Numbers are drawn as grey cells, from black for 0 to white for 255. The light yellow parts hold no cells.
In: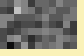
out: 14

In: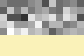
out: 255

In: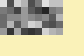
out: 52

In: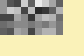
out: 84

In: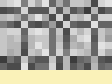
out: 75

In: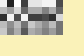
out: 129
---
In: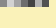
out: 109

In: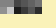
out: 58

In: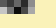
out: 58

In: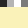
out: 181

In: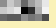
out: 76

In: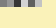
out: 126

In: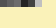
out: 82

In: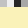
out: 194
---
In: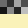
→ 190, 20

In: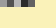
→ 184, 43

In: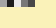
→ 233, 28

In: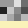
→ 223, 34

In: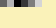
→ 213, 2

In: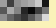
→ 217, 9

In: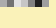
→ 226, 32

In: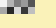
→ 244, 40

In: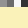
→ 247, 51

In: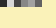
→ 216, 42
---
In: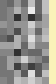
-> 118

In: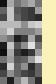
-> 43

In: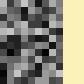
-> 33

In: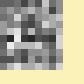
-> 112

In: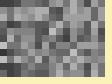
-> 190

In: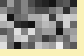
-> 89

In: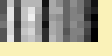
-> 117

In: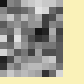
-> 34

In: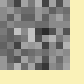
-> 109
